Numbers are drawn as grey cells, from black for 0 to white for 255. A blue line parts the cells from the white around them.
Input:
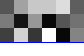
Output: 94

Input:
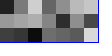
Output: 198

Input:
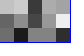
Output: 163

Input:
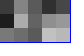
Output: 71

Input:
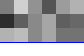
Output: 178

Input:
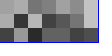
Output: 195

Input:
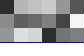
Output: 86
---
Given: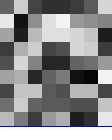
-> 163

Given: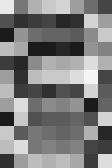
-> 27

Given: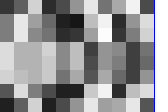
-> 125

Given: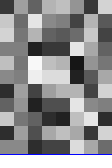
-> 211

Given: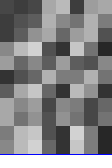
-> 61

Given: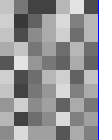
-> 195
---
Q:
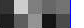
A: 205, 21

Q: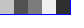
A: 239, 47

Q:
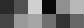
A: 208, 10

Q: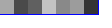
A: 195, 52

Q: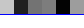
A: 199, 3

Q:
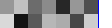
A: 217, 19

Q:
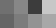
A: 199, 60

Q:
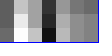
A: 253, 17
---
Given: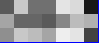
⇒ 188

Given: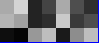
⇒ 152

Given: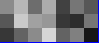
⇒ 139

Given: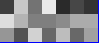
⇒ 210

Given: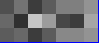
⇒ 60

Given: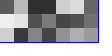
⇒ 133

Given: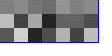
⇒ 36

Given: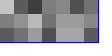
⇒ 156

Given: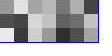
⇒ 206

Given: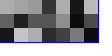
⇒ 173
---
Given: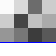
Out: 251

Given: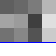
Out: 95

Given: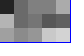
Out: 35

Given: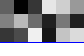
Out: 97

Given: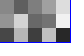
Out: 136

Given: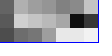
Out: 100

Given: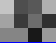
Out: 196
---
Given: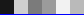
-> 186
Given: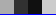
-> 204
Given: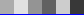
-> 56
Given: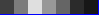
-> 23
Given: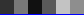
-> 142
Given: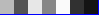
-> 20
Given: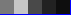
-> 14
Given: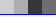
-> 110
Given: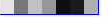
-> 175
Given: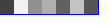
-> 85
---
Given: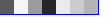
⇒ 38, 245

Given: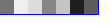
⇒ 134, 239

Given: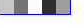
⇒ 252, 252

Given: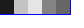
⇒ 229, 229

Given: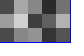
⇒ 62, 209

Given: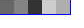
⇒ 51, 205

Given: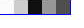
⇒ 16, 250

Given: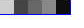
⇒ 103, 206

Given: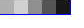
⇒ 143, 208
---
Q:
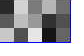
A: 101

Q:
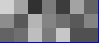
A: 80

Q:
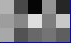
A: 94

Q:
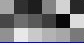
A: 121

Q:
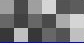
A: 192

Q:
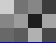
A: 72
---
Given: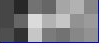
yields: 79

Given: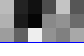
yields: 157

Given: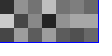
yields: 70

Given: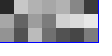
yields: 147

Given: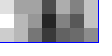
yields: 205

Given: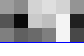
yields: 127

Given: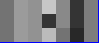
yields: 115

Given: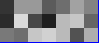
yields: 121

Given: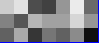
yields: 97
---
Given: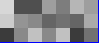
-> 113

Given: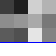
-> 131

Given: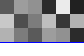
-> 43

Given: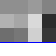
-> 55

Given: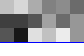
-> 151

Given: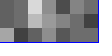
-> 109

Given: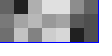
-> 78

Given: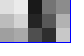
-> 200
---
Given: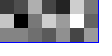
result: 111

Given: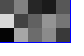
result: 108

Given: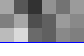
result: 106

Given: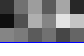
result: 91

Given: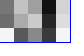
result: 137

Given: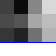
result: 113

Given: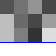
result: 50

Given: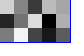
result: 68
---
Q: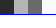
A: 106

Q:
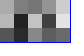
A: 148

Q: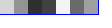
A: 106

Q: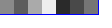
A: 73

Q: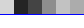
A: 194

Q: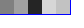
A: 214

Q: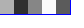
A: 251

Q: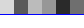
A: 42

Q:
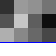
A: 145

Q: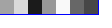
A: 103
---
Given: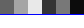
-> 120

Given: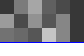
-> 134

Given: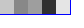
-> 48

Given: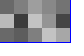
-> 195

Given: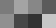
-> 50

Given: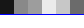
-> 199
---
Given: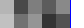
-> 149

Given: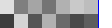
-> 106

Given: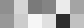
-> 224

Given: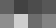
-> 206

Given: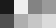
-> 175

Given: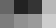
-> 145

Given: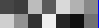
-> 38

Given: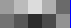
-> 44
